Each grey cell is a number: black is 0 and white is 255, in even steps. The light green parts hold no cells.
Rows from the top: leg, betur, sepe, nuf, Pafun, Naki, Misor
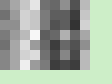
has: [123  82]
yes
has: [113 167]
yes
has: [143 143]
yes
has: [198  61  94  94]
no
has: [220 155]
yes

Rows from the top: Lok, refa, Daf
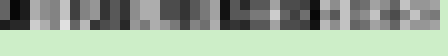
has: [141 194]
yes
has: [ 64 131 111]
yes
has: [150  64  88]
no
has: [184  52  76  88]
yes
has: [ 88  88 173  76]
no

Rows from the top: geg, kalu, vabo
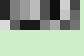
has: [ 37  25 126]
no
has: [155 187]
yes
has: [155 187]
yes

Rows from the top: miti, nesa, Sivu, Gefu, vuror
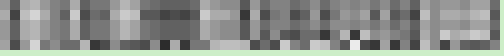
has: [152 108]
yes
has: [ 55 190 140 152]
yes
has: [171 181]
yes
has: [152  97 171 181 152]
yes
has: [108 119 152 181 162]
no
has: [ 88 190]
no
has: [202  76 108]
yes

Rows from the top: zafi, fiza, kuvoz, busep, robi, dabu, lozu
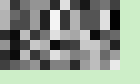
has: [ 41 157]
yes
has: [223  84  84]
no
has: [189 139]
yes
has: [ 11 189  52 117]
yes
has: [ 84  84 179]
no
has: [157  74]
no

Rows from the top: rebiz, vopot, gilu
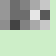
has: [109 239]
no
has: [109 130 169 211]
no
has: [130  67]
no
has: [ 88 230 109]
no
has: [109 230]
yes
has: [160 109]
no
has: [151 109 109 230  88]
yes

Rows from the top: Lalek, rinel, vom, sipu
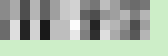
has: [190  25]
no
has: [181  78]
no
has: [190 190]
yes
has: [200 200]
no
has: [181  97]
yes
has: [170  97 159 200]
no

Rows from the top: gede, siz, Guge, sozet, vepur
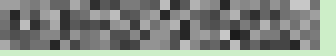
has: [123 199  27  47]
yes
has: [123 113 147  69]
no
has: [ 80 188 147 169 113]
no
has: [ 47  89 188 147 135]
no
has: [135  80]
yes
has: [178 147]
yes

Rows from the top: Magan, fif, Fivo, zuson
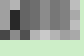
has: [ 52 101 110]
no
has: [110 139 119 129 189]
yes
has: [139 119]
yes
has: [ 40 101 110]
yes
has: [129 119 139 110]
no
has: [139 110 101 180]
no

